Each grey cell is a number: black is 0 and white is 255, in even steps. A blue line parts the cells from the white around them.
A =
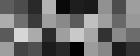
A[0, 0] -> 93
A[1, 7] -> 159
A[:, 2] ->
[41, 58, 171, 79]
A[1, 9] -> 152
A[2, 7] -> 50
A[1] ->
[173, 111, 58, 158, 137, 91, 192, 159, 104, 152]
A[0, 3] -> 179
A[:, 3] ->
[179, 158, 44, 28]
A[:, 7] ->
[145, 159, 50, 135]
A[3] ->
[159, 67, 79, 28, 40, 2, 156, 135, 27, 49]
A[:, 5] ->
[30, 91, 201, 2]
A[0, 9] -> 158

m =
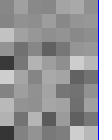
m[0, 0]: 135
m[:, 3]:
[135, 157, 143, 97, 158, 169, 163, 166, 91, 121]
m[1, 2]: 142
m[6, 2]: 145
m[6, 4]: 118
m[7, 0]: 185
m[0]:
[135, 160, 137, 135, 164, 169, 144]
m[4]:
[57, 119, 179, 158, 143, 205, 184]
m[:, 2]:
[137, 142, 151, 135, 179, 133, 145, 144, 181, 147]
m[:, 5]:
[169, 148, 137, 149, 205, 98, 114, 111, 96, 206]
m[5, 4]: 164
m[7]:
[185, 147, 144, 166, 162, 111, 160]
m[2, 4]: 147
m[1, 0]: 133

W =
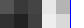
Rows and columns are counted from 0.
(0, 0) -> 84
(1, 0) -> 49
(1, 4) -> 217
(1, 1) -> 34

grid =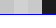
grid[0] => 197
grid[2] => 201
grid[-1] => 28

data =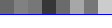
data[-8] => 103
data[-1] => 204
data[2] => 119
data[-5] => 54

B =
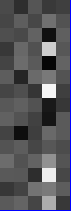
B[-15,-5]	74
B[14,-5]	90
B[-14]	[70, 94, 71, 112, 82]
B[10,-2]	87
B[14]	[90, 100, 69, 173, 56]
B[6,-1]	63
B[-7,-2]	21
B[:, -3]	[85, 71, 98, 81, 90, 106, 53, 82, 65, 62, 70, 99, 45, 115, 69]
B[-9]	[69, 79, 53, 245, 63]
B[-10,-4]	37
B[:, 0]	[74, 70, 79, 56, 68, 93, 69, 88, 97, 67, 83, 108, 89, 55, 90]
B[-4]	[108, 82, 99, 145, 84]
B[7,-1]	55
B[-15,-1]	63
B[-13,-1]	95
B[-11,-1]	99
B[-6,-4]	14

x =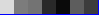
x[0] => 219
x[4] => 10
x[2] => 115

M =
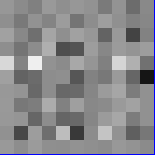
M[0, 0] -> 151
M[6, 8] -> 166
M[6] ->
[152, 148, 104, 141, 104, 106, 134, 155, 166, 124, 145]
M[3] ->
[142, 116, 140, 175, 78, 84, 157, 135, 155, 148, 157]
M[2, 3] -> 165
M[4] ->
[216, 131, 239, 146, 139, 168, 149, 128, 213, 176, 113]
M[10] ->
[153, 141, 155, 143, 142, 146, 143, 140, 152, 147, 139]
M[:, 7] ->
[122, 158, 99, 135, 128, 120, 155, 139, 155, 196, 140]
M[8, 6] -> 134
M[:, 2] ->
[128, 146, 111, 140, 239, 107, 104, 125, 102, 157, 155]
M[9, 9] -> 95
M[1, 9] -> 129
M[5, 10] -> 21
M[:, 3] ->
[153, 132, 165, 175, 146, 141, 141, 172, 141, 110, 143]
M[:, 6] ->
[146, 141, 151, 157, 149, 130, 134, 136, 134, 140, 143]
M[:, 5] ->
[151, 116, 161, 84, 168, 86, 106, 159, 105, 57, 146]
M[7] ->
[153, 120, 125, 172, 129, 159, 136, 139, 154, 162, 145]
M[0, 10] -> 137
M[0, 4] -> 143
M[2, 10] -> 130
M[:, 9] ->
[108, 129, 67, 148, 176, 102, 124, 162, 124, 95, 147]
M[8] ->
[152, 149, 102, 141, 101, 105, 134, 155, 167, 124, 145]
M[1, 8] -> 144

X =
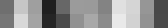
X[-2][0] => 111
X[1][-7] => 145
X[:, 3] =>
[31, 37]
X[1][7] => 139
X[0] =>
[111, 198, 159, 31, 103, 155, 154, 131, 224, 213, 150, 72]

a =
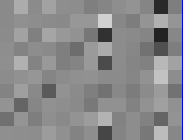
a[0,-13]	138
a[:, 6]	[127, 151, 119, 154, 153, 145, 127, 121, 156, 142]
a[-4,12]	114
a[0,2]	139
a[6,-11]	137
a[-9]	[138, 144, 141, 139, 137, 151, 151, 208, 135, 125, 148, 176, 149]
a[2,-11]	128
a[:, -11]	[139, 141, 128, 141, 131, 150, 137, 134, 126, 141]
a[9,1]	142
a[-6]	[143, 177, 131, 153, 127, 132, 153, 75, 140, 133, 129, 184, 162]
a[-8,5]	146
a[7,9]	130
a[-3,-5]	145
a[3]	[142, 131, 141, 138, 127, 109, 154, 171, 140, 135, 114, 80, 126]
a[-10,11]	41
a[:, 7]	[133, 208, 49, 171, 75, 139, 114, 145, 179, 70]
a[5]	[140, 145, 150, 133, 140, 144, 145, 139, 139, 134, 146, 194, 141]
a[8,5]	147
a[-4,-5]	136
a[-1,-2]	188
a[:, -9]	[142, 137, 152, 127, 127, 140, 146, 142, 137, 144]
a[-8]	[139, 162, 128, 165, 152, 146, 119, 49, 140, 138, 133, 34, 135]
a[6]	[131, 159, 137, 90, 146, 139, 127, 114, 136, 124, 139, 155, 114]
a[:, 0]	[138, 138, 139, 142, 143, 140, 131, 147, 112, 143]
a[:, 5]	[141, 151, 146, 109, 132, 144, 139, 138, 147, 131]
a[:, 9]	[147, 125, 138, 135, 133, 134, 124, 130, 141, 141]
